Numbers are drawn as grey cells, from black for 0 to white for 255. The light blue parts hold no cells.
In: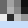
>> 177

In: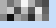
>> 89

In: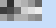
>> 208

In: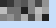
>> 131

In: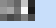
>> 115

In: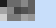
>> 68

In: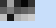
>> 83

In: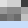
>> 136
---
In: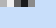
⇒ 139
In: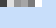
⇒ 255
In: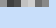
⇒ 137
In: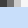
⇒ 246
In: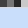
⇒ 201
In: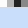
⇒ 136
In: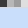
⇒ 223
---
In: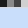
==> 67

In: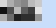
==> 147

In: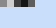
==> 63

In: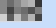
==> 136

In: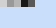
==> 181

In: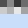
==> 55

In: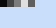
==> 124

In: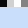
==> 253
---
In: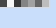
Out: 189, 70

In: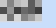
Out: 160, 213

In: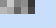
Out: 55, 183

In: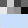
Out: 104, 232

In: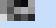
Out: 163, 216

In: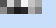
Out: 169, 139

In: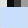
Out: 156, 227

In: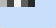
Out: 40, 183

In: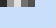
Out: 81, 43
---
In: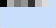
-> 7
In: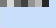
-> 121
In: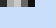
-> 43
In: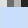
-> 224
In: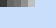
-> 58
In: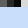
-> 95
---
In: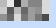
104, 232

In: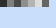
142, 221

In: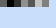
143, 196

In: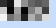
6, 243

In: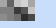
59, 211

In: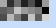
154, 209

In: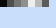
143, 238

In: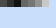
102, 200
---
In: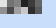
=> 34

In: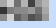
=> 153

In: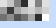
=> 210

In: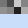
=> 73

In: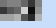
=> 208

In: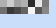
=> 44

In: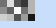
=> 250
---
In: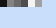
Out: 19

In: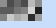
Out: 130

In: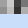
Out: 144

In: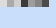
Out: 220

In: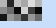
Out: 23

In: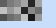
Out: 80

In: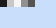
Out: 26

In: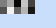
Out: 82

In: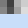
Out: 134

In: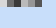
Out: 216
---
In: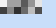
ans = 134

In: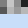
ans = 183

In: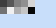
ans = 240

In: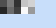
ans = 106

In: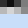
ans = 212

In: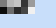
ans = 108

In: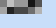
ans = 35

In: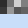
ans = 151

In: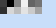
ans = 214
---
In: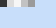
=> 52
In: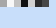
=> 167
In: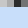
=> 199
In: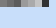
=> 123
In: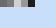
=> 107
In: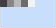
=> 64
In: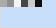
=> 170
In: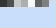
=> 53
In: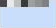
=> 72
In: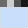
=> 107
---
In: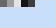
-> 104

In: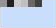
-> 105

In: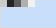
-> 175

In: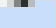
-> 187

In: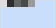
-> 101

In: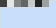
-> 101

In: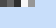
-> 102

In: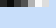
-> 54

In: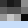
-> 37

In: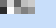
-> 112
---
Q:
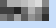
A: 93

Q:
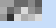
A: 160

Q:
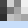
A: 69

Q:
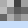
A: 173

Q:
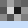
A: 112

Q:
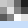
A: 200

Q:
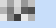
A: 217
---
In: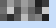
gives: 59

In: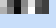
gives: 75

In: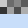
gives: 77

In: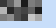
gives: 97

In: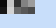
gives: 88

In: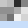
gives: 172

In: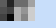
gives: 148

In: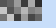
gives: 129

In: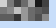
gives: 93

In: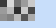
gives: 201
